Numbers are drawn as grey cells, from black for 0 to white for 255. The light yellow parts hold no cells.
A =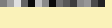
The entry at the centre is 10
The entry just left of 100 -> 223
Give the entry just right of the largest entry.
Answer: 100

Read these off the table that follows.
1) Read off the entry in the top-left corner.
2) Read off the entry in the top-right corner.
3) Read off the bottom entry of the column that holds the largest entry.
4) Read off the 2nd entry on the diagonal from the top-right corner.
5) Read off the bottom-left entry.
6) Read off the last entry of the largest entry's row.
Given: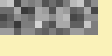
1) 185
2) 140
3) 109
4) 169
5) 156
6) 125

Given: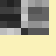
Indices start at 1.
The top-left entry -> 48
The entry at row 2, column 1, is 62
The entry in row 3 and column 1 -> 34
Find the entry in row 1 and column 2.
34
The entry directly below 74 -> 34
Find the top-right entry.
161
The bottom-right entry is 86

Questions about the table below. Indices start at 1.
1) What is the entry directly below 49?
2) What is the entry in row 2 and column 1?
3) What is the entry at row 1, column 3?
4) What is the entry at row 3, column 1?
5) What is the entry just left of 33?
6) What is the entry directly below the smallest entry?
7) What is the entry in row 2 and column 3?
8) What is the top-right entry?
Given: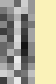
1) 19
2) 119
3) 103
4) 73
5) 134
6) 33
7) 207
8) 150
